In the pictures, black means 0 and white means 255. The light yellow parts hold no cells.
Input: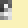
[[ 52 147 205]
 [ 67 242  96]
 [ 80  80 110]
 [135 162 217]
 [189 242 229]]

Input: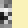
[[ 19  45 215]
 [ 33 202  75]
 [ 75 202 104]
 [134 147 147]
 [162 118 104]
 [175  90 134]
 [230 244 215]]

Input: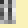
[[ 49 198  77 211]
 [ 77 198  77 226]
 [103 226  61 238]
 [115 198  89 211]
 [154 184 103 211]
 [184 154 129 169]]

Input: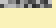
[[ 70 170 182 182 142 170  57 170  45  70 157  86 100]
 [195 195 129 142  57 157 129  70  86 182  86  57 195]]

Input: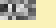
[[ 54  66 209  54 221 193 193  79  95]
 [ 66  38 234  54 193 221 120 120 164]
 [136 164 164 120 136 151 180 108 108]
 [180 164 108 136 151 108 180  95  95]
 [221 209  79 193  66  79  95 151 164]]

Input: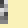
[[ 63 220]
 [ 91 163]
 [118 106]
 [134 134]
 [179  75]
 [220 191]]
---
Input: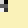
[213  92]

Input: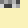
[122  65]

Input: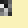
[28 20 91]

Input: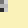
[117 187]

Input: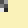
[79 79]

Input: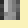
[ 40 197 148 148  71]

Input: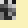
[219  97  97  75]

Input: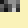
[21 48 82]

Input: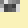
[128  63  88]
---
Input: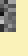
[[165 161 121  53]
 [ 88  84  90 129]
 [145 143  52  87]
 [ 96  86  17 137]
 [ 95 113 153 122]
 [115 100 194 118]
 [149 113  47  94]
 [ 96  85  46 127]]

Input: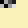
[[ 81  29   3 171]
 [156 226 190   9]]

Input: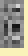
[[132 136 150 125 129 120]
 [212 152 151 109 163 158]
 [ 44 132 120  79 137  65]
 [167 135 149 134 132 146]
 [131 112 133 160  96 130]
 [164 146 125  85 167 142]
 [ 21 155 136  39 164  24]
 [ 55 148 131  63 149  48]
 [146 153 121  70 169 121]
 [197 112 120 156 119 191]
 [ 88 142 141  94 133  74]
 [112 132 126 108 133 113]]

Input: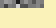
[[132 126 126 158 149 124  26 116 147 121  85]
 [134 105 124  64 124 115 209  83  79 120 121]]

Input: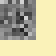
[[140 123 198 173  80 172 100 211  77]
 [112 127 115 105 120 118 126 147  86]
 [108 120 113  89 112 136  94 127 115]
 [ 68 121 127  97 168 138  53 164  64]
 [ 83 134 105  80  93 125  80  38 209]
 [150 122  67 161  89 131  61  79 152]
 [142 134 115 109 116 160 132 187  58]
 [132 162 145 137 135  62  83  33 157]
 [185 147 153 106 118  85  91 108  47]
 [134 132 146 129 165 146 153 119 172]]

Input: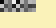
[[185 177   8 155 119 238  16 180 120]
 [ 63  71 201  83 116  25 202  68 119]
 [137 160  57 154 101 173  62 172  98]]

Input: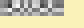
[[122 128 146 132  92 198 219 127 204 126 202 192 102 124 209 135]
 [102 112 138 118  58 214 246 110 224 108 220 206  73 106 230 122]
 [210 202 182 198 244 122  98 204 115 205 118 129 232 207 110 195]
 [138 142 153 144 120 184 197 141 188 140 186 181 126 139 191 146]]
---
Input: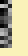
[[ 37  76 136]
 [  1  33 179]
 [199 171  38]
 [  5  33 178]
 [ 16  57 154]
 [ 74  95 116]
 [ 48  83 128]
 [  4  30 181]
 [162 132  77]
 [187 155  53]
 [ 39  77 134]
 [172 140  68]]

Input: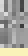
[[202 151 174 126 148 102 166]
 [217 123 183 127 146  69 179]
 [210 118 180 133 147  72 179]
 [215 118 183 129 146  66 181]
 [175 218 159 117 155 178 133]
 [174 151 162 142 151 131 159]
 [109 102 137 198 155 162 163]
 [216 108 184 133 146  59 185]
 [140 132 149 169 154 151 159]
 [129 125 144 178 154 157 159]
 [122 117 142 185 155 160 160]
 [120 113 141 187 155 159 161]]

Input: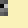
[[ 95  79]
 [ 96  82]
 [  6 192]
 [125 111]]

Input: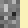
[[ 78 132 109 110 128]
 [136 114 128 181 102]
 [145 194 128 128 122]
 [128 199 119 128 106]
 [116 119 130  36 115]
 [ 80 178  96  88 143]
 [120 110 128 162 128]]

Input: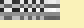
[[188 101 100 187 189 105 193 102 190 102 183 101  97  96 101]
 [ 49 223 227  50  56 232  44 226  51 233  59 224 233 236 221]
 [184 104 102 186 184  99 186 102 185 101 182 103 100  98 104]
 [ 36 238 243  33  38 248  29 241  35 245  43 240 248 253 237]
 [149 139 138 146 145 138 149 139 147 135 146 139 137 138 139]]

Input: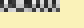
[[190  49 208 214  75  71 194 179  58 213  71 192  39 185  75]
 [ 46 238  45  62 210 215  35  41 232  59 217  46 202  39 214]
 [ 65 186  75  52 197 197  62  47 169  36 190  44 185  69 195]]

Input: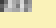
[[ 83 188 184 167 165 204 129 179]
 [ 60 112 209 170 153 210 113 148]
 [ 97 152 213 177 124 220 146 159]]
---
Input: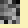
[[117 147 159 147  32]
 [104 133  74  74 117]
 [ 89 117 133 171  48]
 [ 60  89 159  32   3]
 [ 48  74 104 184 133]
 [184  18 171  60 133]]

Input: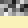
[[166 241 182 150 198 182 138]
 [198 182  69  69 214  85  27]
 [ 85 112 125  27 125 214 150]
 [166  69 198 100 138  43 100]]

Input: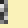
[[ 65 198]
 [ 36 146]
 [ 52 132]
 [226 118]
 [174  92]
 [132  79]]

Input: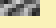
[[127 195 183 154  76  63 141 170 170 103]
 [195 170  90  50  90 127 195 141  63  50]
 [183 127  50 103 115 154 183 115  36  63]
 [ 76  36  90 170 208 154  76  76 103 154]]

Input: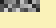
[[ 85 205  71 145 205  98  71 145 160  43]
 [ 30 114 129 145  58 190 114  30 174 129]
 [ 85  58 174  98  85 160 174 190  43  85]]

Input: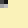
[[165 190]
 [ 69  19]]
